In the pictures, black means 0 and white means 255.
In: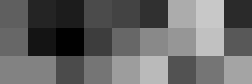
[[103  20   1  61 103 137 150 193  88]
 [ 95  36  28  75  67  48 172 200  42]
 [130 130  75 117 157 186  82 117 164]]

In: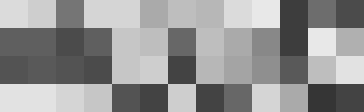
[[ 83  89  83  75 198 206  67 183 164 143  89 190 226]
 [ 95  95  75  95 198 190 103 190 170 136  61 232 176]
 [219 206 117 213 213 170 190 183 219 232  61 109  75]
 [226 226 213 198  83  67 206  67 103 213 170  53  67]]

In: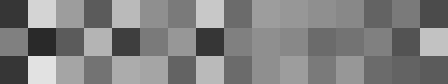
[[128  41  91 180  62 122 151  54 128 143 136 107 115 128  83 194]
 [ 54 212 157  91 186 143 122 200 107 157 151 143 136  99 122  75]
 [ 54 226 165 115 172 165  99 186 107 143 157 122 151 107  99  91]]

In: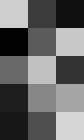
[[206  59  16]
 [ 24  79 213]
 [  2  91 200]
 [ 30 135 165]
 [105 192  51]]

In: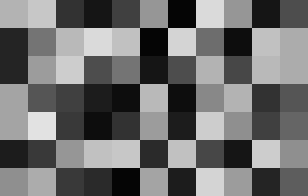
[[ 28  57 150 193 199  42 193  71  21 205 143]
 [164  85  64  28  13 185  13 136 179  50  85]
 [ 36 116 185 218 193   5 212 109  13 193 172]
 [ 36 156 205  77 116  21  77 179  71 185 172]
 [143 172  57  42   5 164  28 212 156  36  93]
 [179 199  50  21  64 150   5 218 150  21  77]
 [164 226  57  13  50 156  28 205 143  64 101]]

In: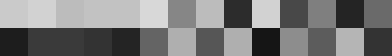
[[ 29  58  58  51  36 100 175  86 175  21 141  92 181  51]
 [202 210 188 194 194 216 134 188  44 210  72 127  36 106]]

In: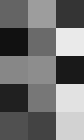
[[ 80  67 210]
 [ 17 106 234]
 [ 32 119 226]
 [135 141  25]
 [100 157  52]]

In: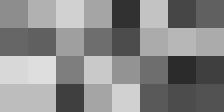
[[102  96 159 110  76 171 183 171]
 [141 177 209 165  49 195  70  96]
 [189 189  63 165 209  89  76  82]
 [216 222 126 201 147 110  43  63]]
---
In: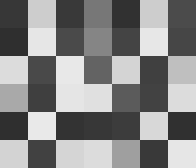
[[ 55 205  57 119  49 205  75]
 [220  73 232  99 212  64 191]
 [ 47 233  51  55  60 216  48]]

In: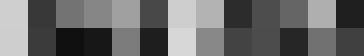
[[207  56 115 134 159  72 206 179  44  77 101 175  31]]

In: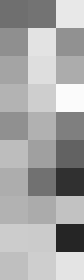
[[111 115 232]
 [164 222 172]
 [144 177 127]
 [173 113  48]
 [204 203  37]]

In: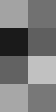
[[163 113]
 [ 98 193]]

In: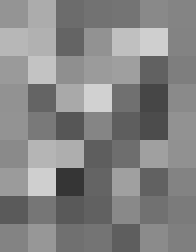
[[148 172 108 114 116 137 132]
 [154 195 143 155 159  97 126]
 [147 121  86 133  94  76 146]
 [155 207  53 100 160  97 131]
 [131 151 112 116  94 139 127]]

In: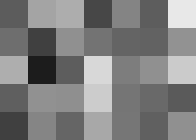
[[ 92 164 173  71 132  93 232]
 [174  28  93 216 125 144 203]
 [ 64 133 101 168 118  96 144]]

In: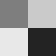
[[126 202]]
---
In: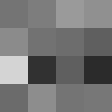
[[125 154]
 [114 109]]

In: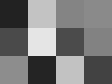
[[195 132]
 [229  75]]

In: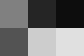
[[ 37  13]
 [205 224]]

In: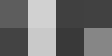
[[209  64]
 [201  57]]

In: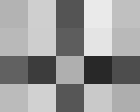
[[207  84]
 [206  93]]

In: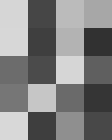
[[ 70 187]
 [ 63 179]]

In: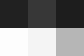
[[ 55  29]
 [244 182]]

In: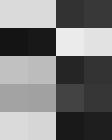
[[218  50]
 [ 24 235]]

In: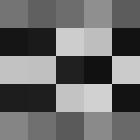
[[ 96 109]
 [ 26 205]]
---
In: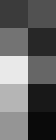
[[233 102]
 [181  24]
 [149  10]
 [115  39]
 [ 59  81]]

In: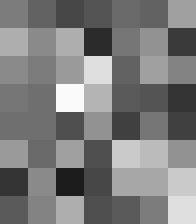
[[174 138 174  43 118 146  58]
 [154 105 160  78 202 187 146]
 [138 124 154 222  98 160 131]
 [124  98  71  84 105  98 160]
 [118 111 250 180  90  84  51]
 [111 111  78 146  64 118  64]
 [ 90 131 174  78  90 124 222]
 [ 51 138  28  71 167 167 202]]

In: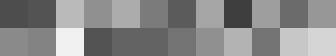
[[138 131 241  83  99  99 115 144 179 115 199 213]
 [ 77  83 186 144 172 123  91 165  62 158 107 151]]

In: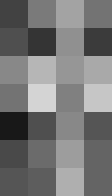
[[136 182 150 169]
 [115 212 128 198]
 [ 85  93 175 100]
 [ 79  52 144  59]
 [ 73 107 157 100]
 [ 66 122 163 115]
 [ 24  79 136  85]]

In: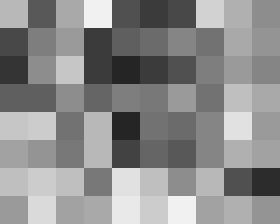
[[198 204 114 184  37 114 107 133 225 154]
 [191 204 191 120 225 191 141 184  80  44]
 [184  88 169 241  80  59  72 210 176 141]
 [162 148 120 184  66 101  88 133 176 162]
 [154 218 162 169 233 204 241 162 176 148]
 [ 95  95 141 101 126 120 154 114 191 169]
 [ 72 126 154  59  95 107 133 114 169 148]
 [ 52 141 198  59  37  59  80 126 154 133]]

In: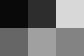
[[102 160 131]
 [  9  45 216]]

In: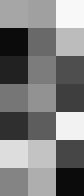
[[221 195  70]
 [166 160 248]
 [132 174  11]
 [118 146  62]
 [ 47  93 242]
 [ 33 124  78]
 [ 11 105 188]]

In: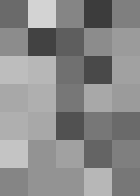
[[196 147 161 100 127]
 [189 183 112  73 161]
 [175 168  81 119 106]
 [168 175 119 168 155]
 [140  66  94 140 155]
 [133 147 147 183 119]
 [106 211 133  60 127]]
